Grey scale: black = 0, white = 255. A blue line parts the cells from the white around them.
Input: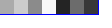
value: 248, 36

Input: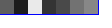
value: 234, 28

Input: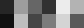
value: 236, 17

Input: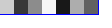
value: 246, 24

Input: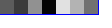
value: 225, 5

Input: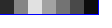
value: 225, 12

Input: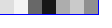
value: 244, 23

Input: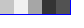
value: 241, 52

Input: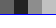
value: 193, 34

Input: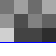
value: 208, 45
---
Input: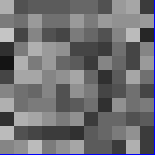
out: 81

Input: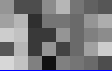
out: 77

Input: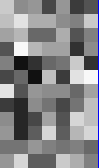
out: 140

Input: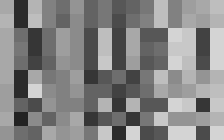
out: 43

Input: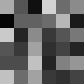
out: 85

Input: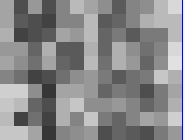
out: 78

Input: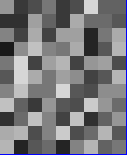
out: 57
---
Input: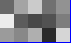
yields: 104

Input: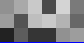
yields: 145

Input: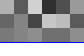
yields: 177

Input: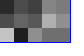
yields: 42

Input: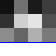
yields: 17

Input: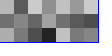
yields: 183

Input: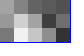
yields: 163
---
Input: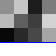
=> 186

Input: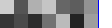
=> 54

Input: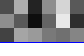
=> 142

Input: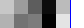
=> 178

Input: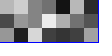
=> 74

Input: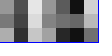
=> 121

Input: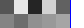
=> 132
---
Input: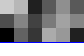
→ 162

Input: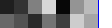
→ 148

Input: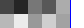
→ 88

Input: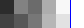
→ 173

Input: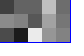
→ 162

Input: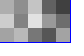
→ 153
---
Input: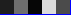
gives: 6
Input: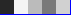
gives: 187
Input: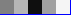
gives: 15
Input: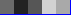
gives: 86
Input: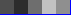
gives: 110
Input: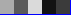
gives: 218
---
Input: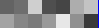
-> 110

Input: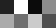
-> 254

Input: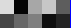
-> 4

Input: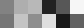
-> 174

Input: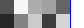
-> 247

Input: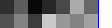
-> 92

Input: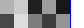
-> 203

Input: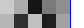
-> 172
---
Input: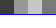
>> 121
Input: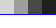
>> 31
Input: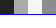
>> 141
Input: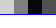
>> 81
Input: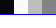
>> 132
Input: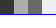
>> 239
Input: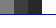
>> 251
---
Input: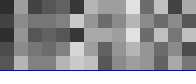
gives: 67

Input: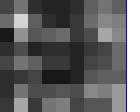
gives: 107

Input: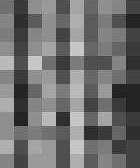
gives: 133

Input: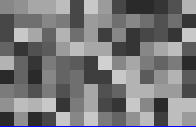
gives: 71

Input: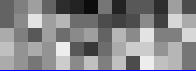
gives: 99

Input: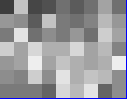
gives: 151

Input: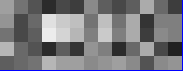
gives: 148
